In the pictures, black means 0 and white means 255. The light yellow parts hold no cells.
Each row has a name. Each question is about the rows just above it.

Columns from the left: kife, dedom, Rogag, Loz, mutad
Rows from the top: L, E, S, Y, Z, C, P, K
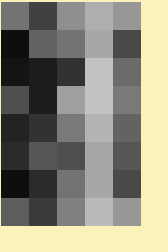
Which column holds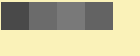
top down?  mutad
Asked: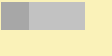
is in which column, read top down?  Loz

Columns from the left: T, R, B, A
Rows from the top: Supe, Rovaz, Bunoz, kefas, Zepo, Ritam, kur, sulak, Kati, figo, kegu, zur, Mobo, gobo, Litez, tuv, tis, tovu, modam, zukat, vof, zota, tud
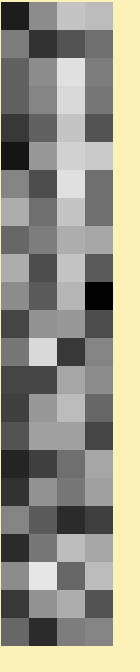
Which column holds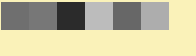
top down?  B
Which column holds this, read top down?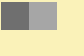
A
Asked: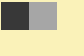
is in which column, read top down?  B
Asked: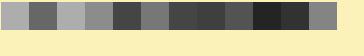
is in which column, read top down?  T
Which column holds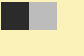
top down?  B

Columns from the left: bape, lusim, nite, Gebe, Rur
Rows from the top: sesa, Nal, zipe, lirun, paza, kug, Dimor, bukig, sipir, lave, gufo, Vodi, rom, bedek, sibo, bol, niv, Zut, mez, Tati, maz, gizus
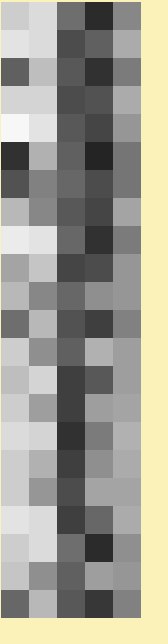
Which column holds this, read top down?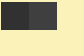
nite
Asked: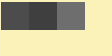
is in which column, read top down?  nite
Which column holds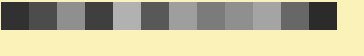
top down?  Gebe
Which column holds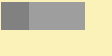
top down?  Rur

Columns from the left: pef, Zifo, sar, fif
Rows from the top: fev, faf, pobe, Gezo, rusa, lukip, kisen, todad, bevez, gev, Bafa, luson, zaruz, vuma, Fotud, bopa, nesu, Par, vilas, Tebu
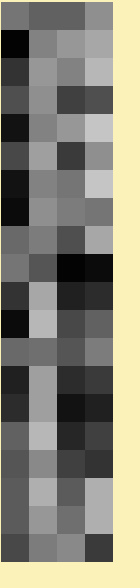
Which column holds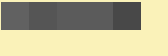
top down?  pef
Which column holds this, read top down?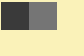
sar
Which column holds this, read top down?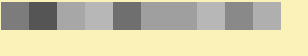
Zifo
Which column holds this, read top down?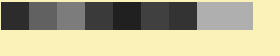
fif
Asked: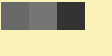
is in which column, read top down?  pef

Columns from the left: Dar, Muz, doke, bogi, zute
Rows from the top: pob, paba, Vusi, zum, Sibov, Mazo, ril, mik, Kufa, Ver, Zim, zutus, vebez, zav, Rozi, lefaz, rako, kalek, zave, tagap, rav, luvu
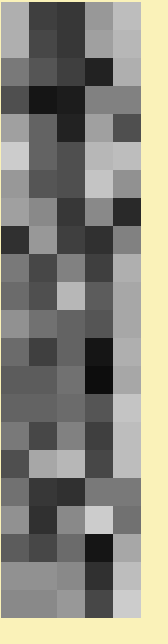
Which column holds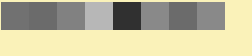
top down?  doke
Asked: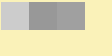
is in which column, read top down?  Dar
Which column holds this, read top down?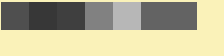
doke
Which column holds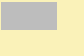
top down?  zute
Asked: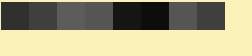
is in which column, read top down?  bogi

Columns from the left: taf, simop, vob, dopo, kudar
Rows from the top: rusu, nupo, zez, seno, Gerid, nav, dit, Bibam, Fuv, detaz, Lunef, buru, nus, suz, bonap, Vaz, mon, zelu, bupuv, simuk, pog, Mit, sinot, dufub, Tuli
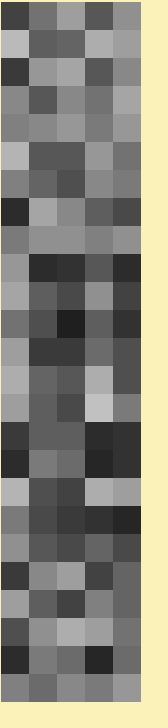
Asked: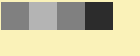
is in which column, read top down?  taf
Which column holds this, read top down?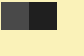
vob
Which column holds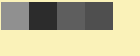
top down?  simop
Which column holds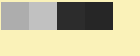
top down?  dopo
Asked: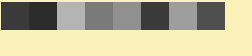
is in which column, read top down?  taf
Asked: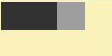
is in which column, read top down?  kudar
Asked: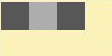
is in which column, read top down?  dopo

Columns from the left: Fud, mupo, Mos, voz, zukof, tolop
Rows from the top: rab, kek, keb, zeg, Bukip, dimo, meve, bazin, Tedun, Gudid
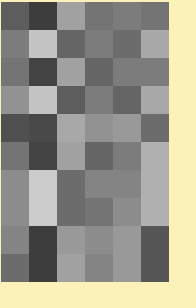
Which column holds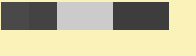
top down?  mupo
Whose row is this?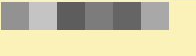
zeg

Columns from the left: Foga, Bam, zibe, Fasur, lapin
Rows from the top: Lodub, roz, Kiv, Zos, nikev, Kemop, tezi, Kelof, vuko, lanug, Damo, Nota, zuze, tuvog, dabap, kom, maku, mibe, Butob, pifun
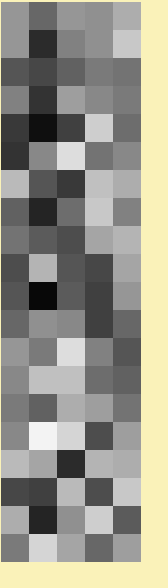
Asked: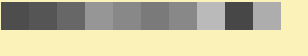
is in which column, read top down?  Foga
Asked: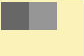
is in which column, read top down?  Foga
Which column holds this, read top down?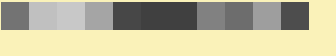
Fasur
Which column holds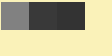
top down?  Foga

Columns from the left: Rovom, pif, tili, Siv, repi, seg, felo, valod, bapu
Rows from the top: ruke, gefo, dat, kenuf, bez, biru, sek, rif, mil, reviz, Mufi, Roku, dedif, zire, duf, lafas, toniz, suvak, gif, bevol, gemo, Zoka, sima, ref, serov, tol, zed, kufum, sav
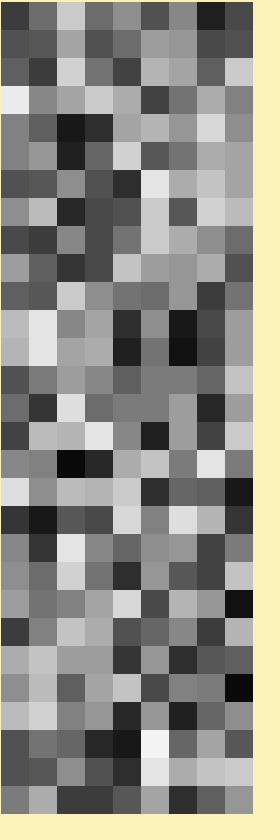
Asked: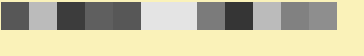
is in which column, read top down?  pif
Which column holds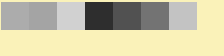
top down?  repi

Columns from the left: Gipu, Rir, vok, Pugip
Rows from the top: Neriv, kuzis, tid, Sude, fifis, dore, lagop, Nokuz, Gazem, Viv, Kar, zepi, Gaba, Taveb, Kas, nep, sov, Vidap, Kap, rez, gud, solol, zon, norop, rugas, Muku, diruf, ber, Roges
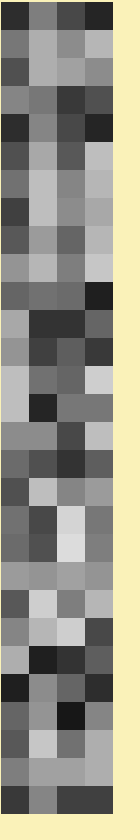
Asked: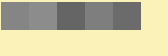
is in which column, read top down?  vok
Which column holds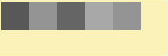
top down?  Gipu
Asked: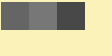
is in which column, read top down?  vok
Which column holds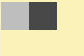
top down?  Rir
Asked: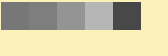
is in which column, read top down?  Pugip
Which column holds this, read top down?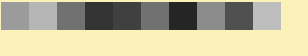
Rir

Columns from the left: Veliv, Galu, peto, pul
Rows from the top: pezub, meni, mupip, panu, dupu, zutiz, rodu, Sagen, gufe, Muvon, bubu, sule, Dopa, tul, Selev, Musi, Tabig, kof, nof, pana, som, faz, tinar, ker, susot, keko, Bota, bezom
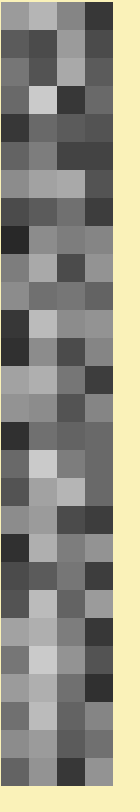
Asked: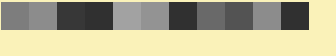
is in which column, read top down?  Veliv
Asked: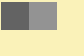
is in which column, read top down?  pul

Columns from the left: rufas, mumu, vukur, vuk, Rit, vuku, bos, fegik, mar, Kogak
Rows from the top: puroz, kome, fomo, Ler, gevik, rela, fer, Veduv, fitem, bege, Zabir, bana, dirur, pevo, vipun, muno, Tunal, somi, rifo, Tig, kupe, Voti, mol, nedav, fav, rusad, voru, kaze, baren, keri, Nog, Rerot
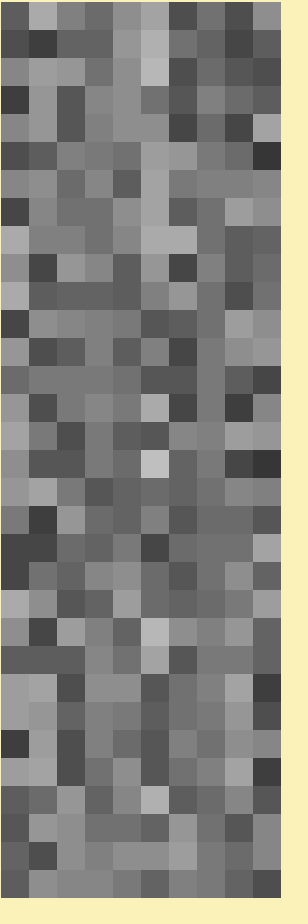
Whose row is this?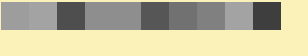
fav
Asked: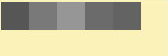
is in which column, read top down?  vukur
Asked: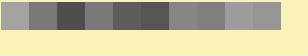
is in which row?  muno
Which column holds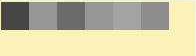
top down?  rufas

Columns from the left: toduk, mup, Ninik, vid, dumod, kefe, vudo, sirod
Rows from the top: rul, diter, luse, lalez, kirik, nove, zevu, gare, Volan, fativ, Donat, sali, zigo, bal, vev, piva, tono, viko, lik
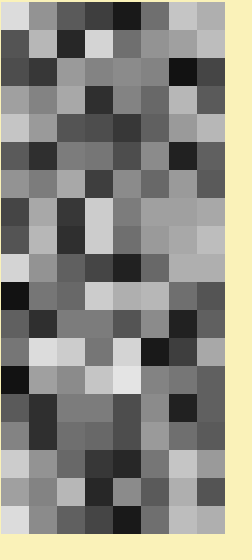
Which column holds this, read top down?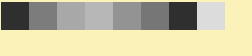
mup
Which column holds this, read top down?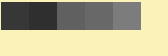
Ninik
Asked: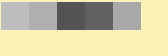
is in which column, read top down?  sirod
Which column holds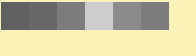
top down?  Ninik
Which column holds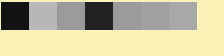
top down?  vudo
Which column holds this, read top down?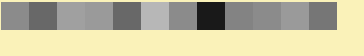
kefe

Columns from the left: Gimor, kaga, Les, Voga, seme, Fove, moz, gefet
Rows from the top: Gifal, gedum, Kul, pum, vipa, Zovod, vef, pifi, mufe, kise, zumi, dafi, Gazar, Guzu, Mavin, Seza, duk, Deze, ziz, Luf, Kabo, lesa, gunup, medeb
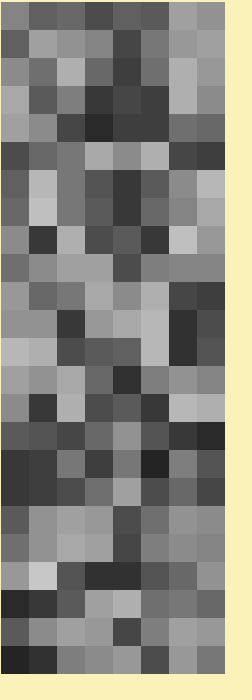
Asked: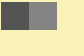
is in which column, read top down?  gefet
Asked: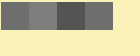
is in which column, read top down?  Fove
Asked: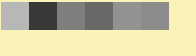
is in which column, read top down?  moz
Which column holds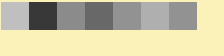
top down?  kaga
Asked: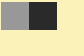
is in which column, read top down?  Gimor
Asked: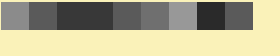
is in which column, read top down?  Gimor

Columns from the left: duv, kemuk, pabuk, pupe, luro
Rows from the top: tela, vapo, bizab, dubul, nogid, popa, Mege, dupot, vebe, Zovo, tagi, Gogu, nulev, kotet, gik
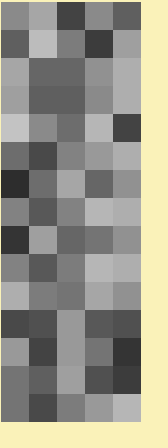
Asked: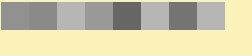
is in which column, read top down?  pupe
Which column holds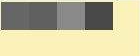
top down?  kemuk
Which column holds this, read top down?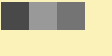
duv

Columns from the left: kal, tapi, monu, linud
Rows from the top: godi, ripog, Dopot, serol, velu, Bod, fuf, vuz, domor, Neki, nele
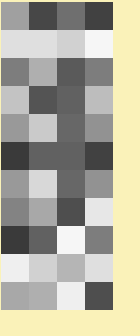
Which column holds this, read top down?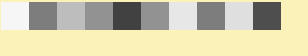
linud
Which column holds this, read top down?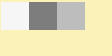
linud
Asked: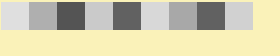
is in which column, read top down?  tapi
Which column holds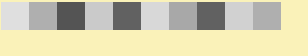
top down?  tapi
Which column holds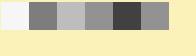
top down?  linud
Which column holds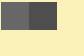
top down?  monu
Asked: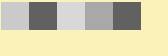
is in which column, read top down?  tapi

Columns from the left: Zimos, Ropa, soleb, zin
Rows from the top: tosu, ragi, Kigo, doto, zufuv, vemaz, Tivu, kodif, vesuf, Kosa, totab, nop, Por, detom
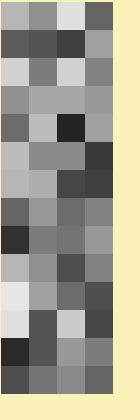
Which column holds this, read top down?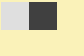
soleb
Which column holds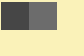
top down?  soleb

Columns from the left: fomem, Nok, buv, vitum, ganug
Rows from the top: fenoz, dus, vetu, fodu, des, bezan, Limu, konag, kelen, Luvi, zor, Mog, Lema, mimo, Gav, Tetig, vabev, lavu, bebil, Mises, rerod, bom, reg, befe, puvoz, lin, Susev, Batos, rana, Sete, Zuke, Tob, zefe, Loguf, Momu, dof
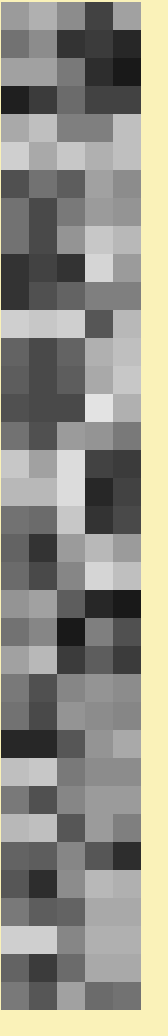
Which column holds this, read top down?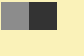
buv
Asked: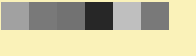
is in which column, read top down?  fomem
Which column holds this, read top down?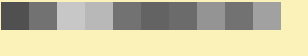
fomem

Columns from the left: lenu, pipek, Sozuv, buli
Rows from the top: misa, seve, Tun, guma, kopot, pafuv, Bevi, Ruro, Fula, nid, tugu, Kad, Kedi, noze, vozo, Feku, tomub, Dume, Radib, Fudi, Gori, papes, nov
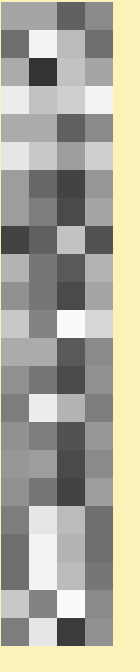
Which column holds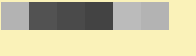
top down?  Sozuv
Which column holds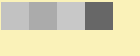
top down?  pipek

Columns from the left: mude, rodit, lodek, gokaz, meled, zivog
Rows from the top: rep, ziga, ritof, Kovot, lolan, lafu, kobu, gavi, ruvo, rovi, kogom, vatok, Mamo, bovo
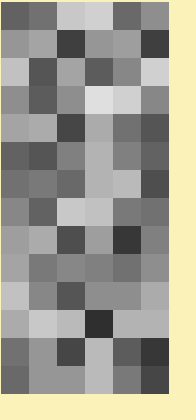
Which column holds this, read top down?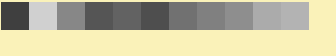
zivog
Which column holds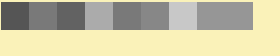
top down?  rodit

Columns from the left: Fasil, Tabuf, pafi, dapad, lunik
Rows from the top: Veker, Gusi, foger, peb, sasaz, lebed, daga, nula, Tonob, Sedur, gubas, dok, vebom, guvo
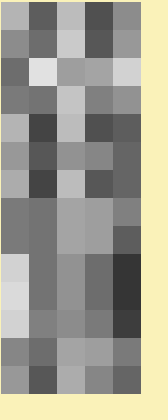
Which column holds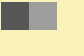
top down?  dapad
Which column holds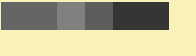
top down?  lunik
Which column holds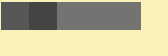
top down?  Tabuf
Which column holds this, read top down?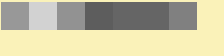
lunik

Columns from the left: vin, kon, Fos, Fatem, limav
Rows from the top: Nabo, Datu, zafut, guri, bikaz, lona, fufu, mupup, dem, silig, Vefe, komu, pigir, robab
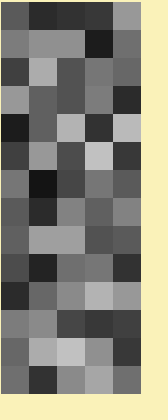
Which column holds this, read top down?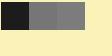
Fatem
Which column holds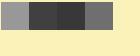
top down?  limav

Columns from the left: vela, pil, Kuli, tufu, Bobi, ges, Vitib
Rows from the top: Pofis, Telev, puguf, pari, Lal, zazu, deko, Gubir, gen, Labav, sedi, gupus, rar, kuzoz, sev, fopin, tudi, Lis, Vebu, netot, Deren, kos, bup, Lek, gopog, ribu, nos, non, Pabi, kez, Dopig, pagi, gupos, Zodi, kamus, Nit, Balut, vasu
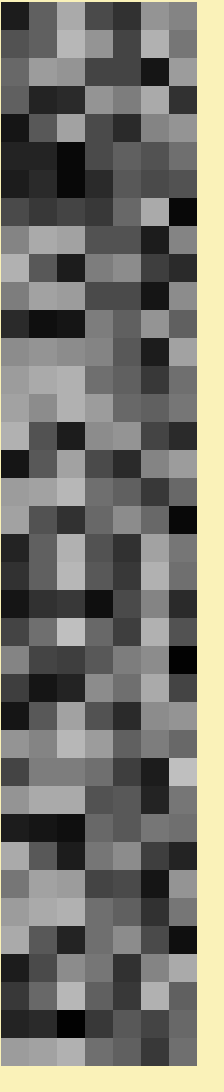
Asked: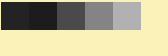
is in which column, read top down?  vela
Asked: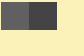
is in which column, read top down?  ges
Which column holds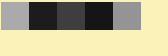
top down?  ges

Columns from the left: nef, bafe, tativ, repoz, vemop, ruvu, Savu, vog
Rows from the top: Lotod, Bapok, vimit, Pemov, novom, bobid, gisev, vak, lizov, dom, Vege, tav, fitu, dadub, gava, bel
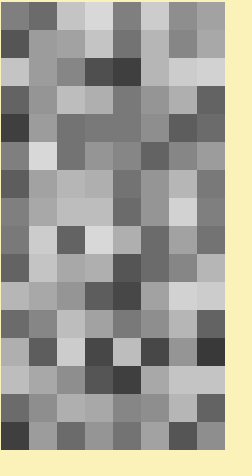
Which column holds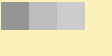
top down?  tativ
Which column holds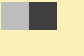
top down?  vemop
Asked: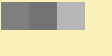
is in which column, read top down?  vog
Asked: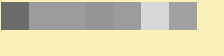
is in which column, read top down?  bafe
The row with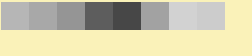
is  Vege
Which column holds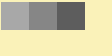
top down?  bafe
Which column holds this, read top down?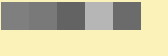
nef

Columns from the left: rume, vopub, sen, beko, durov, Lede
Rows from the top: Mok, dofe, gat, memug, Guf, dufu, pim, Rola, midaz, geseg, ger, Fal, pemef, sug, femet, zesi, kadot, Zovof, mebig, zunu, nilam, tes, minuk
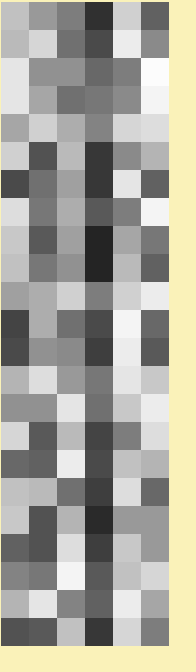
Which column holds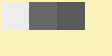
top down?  Lede
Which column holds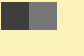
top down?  beko
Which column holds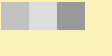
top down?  durov
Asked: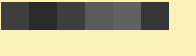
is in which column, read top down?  beko
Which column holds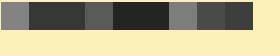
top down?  beko
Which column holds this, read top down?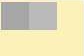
durov
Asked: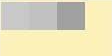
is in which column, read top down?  rume

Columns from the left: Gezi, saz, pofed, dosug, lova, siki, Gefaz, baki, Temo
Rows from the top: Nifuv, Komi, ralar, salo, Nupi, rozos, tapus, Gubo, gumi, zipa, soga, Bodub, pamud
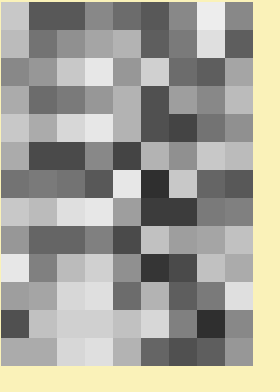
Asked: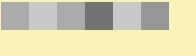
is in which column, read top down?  Gezi
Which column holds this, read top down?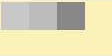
Gezi
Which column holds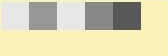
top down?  dosug
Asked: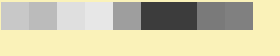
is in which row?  Gubo
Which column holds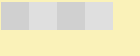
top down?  dosug
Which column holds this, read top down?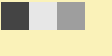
lova

